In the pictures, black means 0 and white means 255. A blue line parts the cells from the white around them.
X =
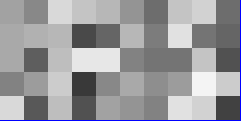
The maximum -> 244
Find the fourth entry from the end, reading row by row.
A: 130
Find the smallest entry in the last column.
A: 65
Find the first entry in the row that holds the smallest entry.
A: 130
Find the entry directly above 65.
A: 204
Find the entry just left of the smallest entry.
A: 204
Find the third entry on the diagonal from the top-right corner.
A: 116
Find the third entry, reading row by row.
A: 217
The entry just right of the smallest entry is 136
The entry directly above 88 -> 156
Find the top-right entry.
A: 109
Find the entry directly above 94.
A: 177
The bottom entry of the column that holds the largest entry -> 210
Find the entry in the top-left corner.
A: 162
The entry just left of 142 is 169

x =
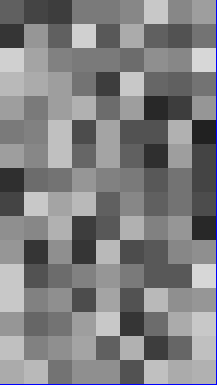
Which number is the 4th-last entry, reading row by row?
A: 82
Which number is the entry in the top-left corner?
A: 96
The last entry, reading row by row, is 177
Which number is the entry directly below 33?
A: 68
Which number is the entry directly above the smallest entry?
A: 150
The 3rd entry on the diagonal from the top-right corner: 143
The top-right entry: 158
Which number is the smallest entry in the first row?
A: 61
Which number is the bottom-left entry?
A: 171
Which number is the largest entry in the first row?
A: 200
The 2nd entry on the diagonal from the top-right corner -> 82
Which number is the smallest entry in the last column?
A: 33
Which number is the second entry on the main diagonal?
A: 150
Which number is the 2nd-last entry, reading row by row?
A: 171
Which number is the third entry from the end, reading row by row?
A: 192
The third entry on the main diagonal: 129

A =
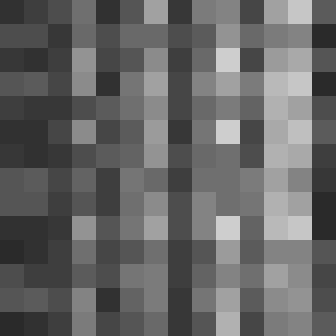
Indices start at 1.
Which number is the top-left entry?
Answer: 49
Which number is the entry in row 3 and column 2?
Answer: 49
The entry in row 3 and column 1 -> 55
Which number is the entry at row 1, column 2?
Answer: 62
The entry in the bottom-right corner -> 91
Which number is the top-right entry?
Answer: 91
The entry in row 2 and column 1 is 77
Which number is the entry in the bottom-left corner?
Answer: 42
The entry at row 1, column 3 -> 77
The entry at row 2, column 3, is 55

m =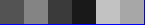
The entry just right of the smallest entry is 194
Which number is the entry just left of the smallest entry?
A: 58
